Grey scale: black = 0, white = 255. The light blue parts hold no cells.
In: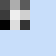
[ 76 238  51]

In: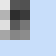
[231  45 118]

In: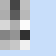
[179  92 251]

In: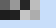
[96 33]

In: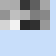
[174 191  39]

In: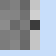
[120 132 124 197]

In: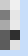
[204 230]
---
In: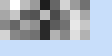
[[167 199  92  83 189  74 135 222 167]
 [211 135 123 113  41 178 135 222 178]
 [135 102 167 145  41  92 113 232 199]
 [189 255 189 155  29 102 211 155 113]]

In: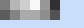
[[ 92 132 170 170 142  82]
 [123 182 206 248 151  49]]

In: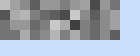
[[191 161 139  94 151 151 127 151 161  75 151 116]
 [116 151 151 106 127 201 171  63 127 106 139 161]
 [116 116 171 116 139 181 127 171 127 106 139  94]
 [ 85 171 181 127 106  94  75 201 139  94 139 161]]

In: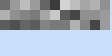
[[ 92  80 101  92 132 122 122 177 132  70 155]
 [177 144 132 122 166 200  92  70 144 144 155]
 [110 155 189 155 101  59 212 189 166 177 144]]

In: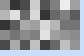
[[148  52  74 204  83 128 237 160]
 [ 74 170  83 192  64 104 192 148]
 [182 225 104 216  52 104 128  92]
 [139 116 139 128 225 160 148 139]
 [ 52  92 170 160 216 182 116 116]]

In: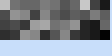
[[ 65  76  55 158 167 114 124 147  37  25 103]
 [191 114 103 103 124 114  85 103 200  65  25]
 [ 76 147 135  65 135  94  76  94  85 124  94]
 [ 46  55 147 135  46  85 135  55  37  25   3]]

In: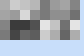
[[132  59  59  81 228 195 113 228]
 [122  69 102  93 204 173 102 173]
 [173 204 195 183 122 155 164 132]
 [164 155 216 143 122 143 143 113]]
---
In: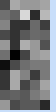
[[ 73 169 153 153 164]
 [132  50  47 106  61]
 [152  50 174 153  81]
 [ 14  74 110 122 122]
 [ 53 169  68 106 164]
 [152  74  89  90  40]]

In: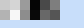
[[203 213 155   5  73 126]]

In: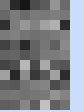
[[117  41  22  75  91 148 106]
 [ 48 125 151 130 161 176  43]
 [ 65  90  40  99 118  96 138]
 [ 68  78 183  73 169  91  85]
 [ 91  88 115 127 132  76  96]
 [ 94  98 134  94 192  96 113]]

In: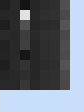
[[32 41 20 38 44 47 79]
 [30 41 81 38 43 44 84]
 [34 40 63 38 45 48 77]
 [31 41 51 38 43 46 82]
 [40 40 55 40 47 49 72]]

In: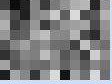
[[ 64  13  34 133  58 122 147 175 182  39 147]
 [175  60  92 151  59 112 150 159 165  73 147]
 [ 82 134 161 125 143 111 109  65 193 126 110]
 [163  86 119 110 105 139 100 128  91 134 114]]

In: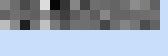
[[136 109  74  97 220   6  53 134  66 110 106 100 112 140 126  97]
 [188 138  30 116 192 121  85 112 111 107  71 109 132 117  77  99]]

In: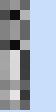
[[130 151 102]
 [130 153 101]
 [ 72  13 180]
 [165 216  60]
 [130 158  99]
 [130 156 100]]

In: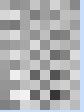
[[178 143 150 197 159 211 176 136]
 [130 122 165 200 173 200 183 156]
 [149 158 167 218 148 196 181 167]
 [160 144 183 203 151 203 195 181]
 [149 149 189 199 135 196 207 174]
 [128 137 213 205 133 190 207 186]]

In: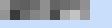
[[159 100  95 109 143 100 109 120 144]]
